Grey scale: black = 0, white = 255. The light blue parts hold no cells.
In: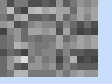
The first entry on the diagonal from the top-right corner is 148
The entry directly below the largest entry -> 79
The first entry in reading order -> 133
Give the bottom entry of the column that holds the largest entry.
179
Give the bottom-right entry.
148
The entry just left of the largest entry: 179
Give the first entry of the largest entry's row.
107
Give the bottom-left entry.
107
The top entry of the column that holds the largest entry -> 120
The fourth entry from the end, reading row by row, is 148
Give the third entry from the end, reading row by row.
163
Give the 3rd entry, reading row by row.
120
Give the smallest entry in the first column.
67
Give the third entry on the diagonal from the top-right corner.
163
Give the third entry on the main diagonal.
163
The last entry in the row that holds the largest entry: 67
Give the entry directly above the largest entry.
67
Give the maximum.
221
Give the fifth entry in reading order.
79

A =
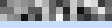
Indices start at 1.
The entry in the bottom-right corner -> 72
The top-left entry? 72
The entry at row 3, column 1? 189
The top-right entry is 101
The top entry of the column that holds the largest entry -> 60
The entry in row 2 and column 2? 117
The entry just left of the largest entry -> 117

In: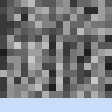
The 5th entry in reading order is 187
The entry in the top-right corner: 88
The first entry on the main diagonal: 57
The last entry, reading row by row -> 88
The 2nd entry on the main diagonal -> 103
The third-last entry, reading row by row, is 173
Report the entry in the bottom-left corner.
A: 73
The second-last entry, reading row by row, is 129
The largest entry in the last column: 173
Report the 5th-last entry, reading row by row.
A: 173
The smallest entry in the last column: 29
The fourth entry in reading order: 157
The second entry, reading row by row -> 88
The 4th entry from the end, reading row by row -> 103
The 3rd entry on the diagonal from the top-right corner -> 173
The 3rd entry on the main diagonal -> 173

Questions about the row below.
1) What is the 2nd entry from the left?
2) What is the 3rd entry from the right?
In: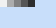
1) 172
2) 128

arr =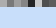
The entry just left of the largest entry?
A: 36
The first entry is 173
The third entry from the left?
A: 159
